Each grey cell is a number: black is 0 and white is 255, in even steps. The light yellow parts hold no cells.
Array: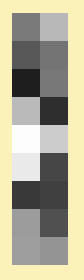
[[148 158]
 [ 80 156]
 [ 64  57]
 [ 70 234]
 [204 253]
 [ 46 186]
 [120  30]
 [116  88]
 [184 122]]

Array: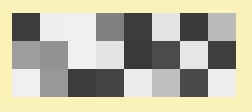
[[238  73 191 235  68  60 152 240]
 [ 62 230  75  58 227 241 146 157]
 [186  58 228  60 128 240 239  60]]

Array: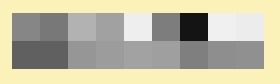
[[144 142 127 159 162 156 150  96  96]
 [236 240  20 125 238 161 178 120 134]]

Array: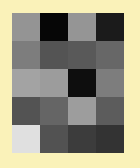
[[ 51  60  82 224]
 [ 92 157 101  83]
 [125  14 156 163]
 [103  89  84 125]
 [ 27 149   6 148]]

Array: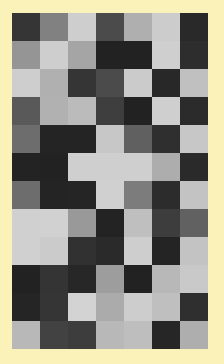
[[174  38 190 184  61  66 184]
 [ 47 191 205 171 211  53  37]
 [201 184  34 157  39  52  34]
 [195  36 206  42  49 203 208]
 [ 97  61 191  35 153 209 208]
 [195  44 124 208  37  36 109]
 [ 42 173 207 207 207  34  35]
 [199  47  96 199  36  36 109]
 [ 43 207  34  62 187 177  89]
 [192  40 203  75  53 176 206]
 [ 45 207  34  34 165 206 149]
 [ 41 204 175  75 206 129  53]]

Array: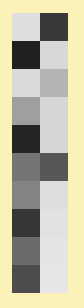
[[230  76]
 [228 107]
 [226  54]
 [221 131]
 [ 87 116]
 [213  36]
 [214 159]
 [180 218]
 [216  32]
 [ 56 222]]

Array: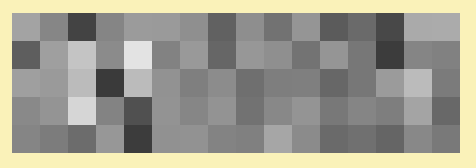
[[121 136 101 112 106 139 166 128 131 146 145  60 151 108 124 133]
 [104 164 126 133 120 148 136 114 147 134 147  80 131 214 148 137]
 [123 187 155 119 103 127 126 111 140 127 146 187  58 187 154 159]
 [129 133  60 119 149 115 143 151 102 153 130 227 139 196 159  94]
 [171 170  72 106  91 149 114 142  97 143 154 155 133  67 134 163]]

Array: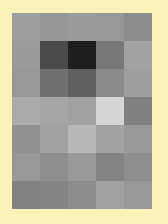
[[152 161 140 134 130]
 [142 132 154 142 152]
 [152 162 184 163 145]
 [128 214 161 166 170]
 [158 139  96 113 152]
 [162 120  30  74 155]
 [140 152 155 151 158]]
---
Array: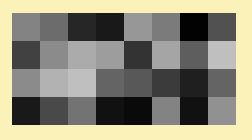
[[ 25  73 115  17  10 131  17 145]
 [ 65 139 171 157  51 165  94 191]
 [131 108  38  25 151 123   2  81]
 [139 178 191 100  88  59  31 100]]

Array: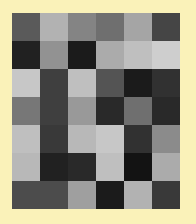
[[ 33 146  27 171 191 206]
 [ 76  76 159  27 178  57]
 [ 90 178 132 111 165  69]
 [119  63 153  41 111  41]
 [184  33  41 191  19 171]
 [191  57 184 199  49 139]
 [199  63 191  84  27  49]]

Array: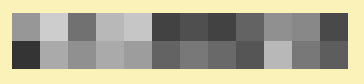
[[ 52 170 144 170 157  99 120 105  85 184 120  93]
 [151 205 113 184 198  66  79  66  99 144 136  73]]

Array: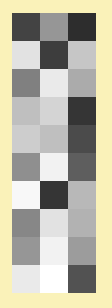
[[ 67 150  45]
 [128 234 171]
 [135 226 178]
 [143 242  94]
 [150 242 156]
 [191 212  53]
 [205 191  75]
 [226  61 198]
 [234 255  82]
 [248  53 184]]

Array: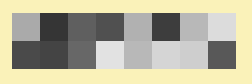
[[ 74  68 103 226 184 213 206  88]
 [170  53  95  80 177  61 184 220]]

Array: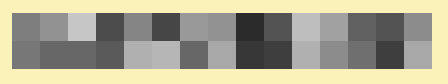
[[119 103 103  90 176 182 103 168  55  62 176 140 111  62 168]
 [126 146 198  76 133  70 153 146  43  83 190 161  96  83 140]]

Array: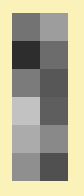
[[ 45 108]
 [115 157]
 [123  87]
 [143  80]
 [171 137]
 [194  94]]

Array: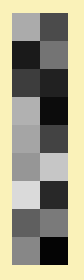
[[ 26 116]
 [ 61  33]
 [ 95 122]
 [135   4]
 [150 198]
 [165  67]
 [171  75]
 [177  12]
 [218  40]]
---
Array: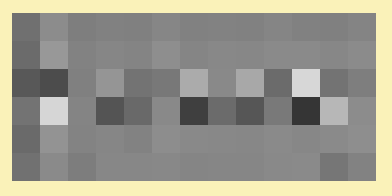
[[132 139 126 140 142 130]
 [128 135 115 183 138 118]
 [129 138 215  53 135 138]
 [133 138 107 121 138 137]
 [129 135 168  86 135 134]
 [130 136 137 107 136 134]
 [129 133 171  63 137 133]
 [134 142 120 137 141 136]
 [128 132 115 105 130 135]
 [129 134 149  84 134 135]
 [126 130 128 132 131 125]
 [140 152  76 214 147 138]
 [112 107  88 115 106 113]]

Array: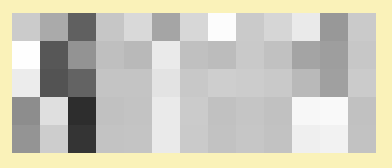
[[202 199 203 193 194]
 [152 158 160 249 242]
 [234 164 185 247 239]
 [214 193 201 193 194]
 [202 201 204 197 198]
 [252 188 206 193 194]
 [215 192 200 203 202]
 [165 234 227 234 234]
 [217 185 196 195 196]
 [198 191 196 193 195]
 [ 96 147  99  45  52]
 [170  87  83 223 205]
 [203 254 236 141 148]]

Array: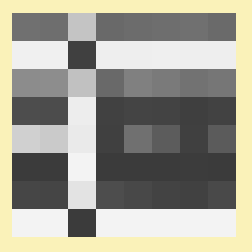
[[106 238 118  66  91  59  73 243]
 [112 238 114  63  64  60  65 243]
 [110 239 122  67  92  59  67 243]
 [108 238 128  68 112  59  72 243]
 [105 238 105  65  64  59  77 243]
 [196  64 193 237 234 243 227  59]
 [110 240 141  76 202  59  69 243]
 [112 240 140  77 208  59  70 243]]

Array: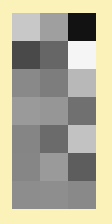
[[ 18 245 184 112 194  93 137]
 [159 102 125 150 107 154 142]
 [200  73 137 154 133 134 141]]

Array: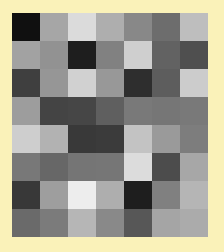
[[190  79 204 121 125 167 181 171]
 [109  98  93 118 154  76 128 165]
 [136 207  46 121 195 220  30  87]
 [174 129 152  95  59 118 174 137]
 [219  30 209  70  57 117 237 182]
 [166 146 150  68 178 103 158 123]
 [ 16 162  63 157 206 120  56 106]]

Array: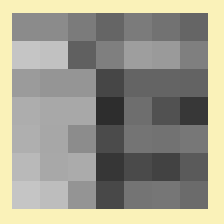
[[101 127  99  55 119  90 107]
 [114 154 100  81 114  66 118]
 [123 158 100 110 116  74 116]
 [101 127  70  45  75  54  72]
 [123  96 149 168 140 171 148]
 [139 193 149 168 167 168 189]
 [139 197 155 173 175 185 197]]

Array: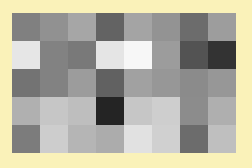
[[157  51 151 175 191]
 [108  83 139 140 108]
 [147 156 151 206 208]
 [164 247 161 198 225]
 [ 99 229  97  36 172]
 [166 121 156 190 181]
 [145 130 130 198 205]
 [128 230 115 176 124]]

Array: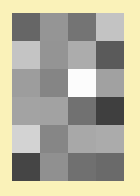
[[195  90 161  63 171 106]
 [116 172 252 113 168 112]
 [149 148 133 162 134 144]
 [102 196 157 163 211  69]]

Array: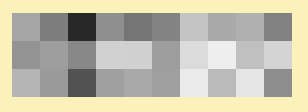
[[129 212 142]
 [176 192 230]
 [169 238 186]
 [196 219 234]
 [131 158 159]
 [117 208 169]
 [143 209 160]
 [ 40 136  82]
 [125 158 154]
 [165 147 180]]
